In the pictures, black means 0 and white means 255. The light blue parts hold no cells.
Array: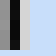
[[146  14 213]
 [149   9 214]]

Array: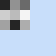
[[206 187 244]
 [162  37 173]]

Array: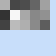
[[ 51 247 168]
 [ 66 187 175]]

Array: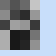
[[139  65  44]
 [ 63 160 150]]

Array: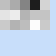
[[228 236 180]
 [202 179 189]]

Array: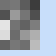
[[ 81 154 117]
 [228 115  98]]

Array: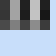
[[ 54 163  29]
 [ 74 127  66]]

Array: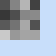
[[ 55  78 135]
 [ 89 115 168]]

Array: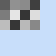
[[124 229  53]
 [189  54 185]]
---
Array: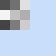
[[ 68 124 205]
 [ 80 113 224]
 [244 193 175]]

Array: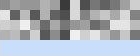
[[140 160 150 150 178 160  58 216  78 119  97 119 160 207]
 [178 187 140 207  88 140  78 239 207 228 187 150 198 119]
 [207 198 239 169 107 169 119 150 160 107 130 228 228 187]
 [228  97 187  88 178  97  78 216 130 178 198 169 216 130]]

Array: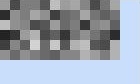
[[ 35  54 156 178  75  96  54 116 144 116  86  44]
 [ 44 144 125 166 144  63 106 116 166 116  96 116]
 [ 63 134  96 210 106 199  86 178 190  86  75 178]
 [144 106 144 125 106  96 134 134 178 156 125 178]
 [156  75 125 125  86 190 156 166 134  75 116 166]
 [190 144 134  75  86 156 106 125  54 134 144  96]]

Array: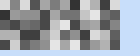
[[ 51 154 144 144  72 166 115 115 197 229 115  95]
 [ 72 207  95 124 144 229 166 229 104 154 178  84]
 [ 95  72 115 104  72 197 229  72 154 166  84 133]
 [178 178  63  63 154 207 104 144  63 218 188  95]
 [218 133 218  84 166 124 166  51 218 178  63 218]]

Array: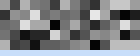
[[ 50 146 135 221 106 124 106 115  60 231 168  50   5  29]
 [106 115 221 168 168   5 115 168  95  38  95 135 221 146]
 [115  72  17  38  38 211 135  50  83 146 135 157  17  83]
 [157  72 178 124 115  60 178 124  83  50 157 199 199 157]
 [178  60  72  17  95  95 106 135 146   5  83 189 189 189]]

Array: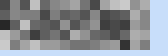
[[ 39  95 192 104  95  84 146  84 116 146  62  73  62 155 135]
 [ 73 135  84 192 104 135 146 164 116  73 164 192 202 146 173]
 [ 95 135 126 126  73 126  95 104  84 135  73  84  95 173 135]
 [192 155 116  62  95 116  84 173 146 104  95  73 104 173 164]
 [202 126 164 192 155 155 135 116 116 126 146 155  51 164 126]]
